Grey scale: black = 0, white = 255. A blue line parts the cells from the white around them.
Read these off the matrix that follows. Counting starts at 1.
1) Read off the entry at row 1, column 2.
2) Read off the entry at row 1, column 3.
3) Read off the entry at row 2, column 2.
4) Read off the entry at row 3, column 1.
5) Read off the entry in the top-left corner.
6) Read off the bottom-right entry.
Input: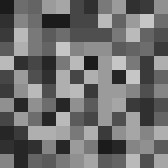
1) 109
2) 100
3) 133
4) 58
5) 27
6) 166

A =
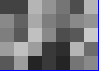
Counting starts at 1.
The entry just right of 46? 181
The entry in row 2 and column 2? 98
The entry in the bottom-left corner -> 88
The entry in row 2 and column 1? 137
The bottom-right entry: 137
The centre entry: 137
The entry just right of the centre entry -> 77
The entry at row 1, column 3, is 181
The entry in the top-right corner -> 181
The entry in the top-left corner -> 66

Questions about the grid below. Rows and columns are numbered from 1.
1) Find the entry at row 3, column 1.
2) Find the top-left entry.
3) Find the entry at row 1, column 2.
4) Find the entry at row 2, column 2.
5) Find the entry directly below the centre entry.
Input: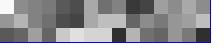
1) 89
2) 248
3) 140
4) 180
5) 212

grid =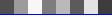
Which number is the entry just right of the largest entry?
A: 125
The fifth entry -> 185
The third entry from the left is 247

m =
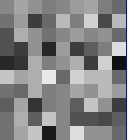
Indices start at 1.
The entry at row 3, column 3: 146
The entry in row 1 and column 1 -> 135
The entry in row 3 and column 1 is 82
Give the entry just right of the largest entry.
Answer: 105
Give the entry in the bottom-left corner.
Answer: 114
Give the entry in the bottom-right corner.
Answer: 105
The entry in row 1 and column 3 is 146
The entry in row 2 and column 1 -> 114
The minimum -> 16
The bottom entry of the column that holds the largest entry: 27
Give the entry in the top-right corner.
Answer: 105
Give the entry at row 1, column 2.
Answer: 165
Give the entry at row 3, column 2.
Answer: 174
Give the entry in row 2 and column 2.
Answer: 156
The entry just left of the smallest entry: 209
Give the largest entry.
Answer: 233
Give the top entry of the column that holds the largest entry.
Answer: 126
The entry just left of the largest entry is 174

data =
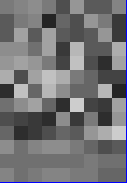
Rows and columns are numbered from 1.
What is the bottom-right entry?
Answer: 102
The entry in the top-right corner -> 132
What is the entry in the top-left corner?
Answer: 122
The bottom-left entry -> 132
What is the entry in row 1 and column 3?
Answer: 141
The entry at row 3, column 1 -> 90
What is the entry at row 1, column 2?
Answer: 132
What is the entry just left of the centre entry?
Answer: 183
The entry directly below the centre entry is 45
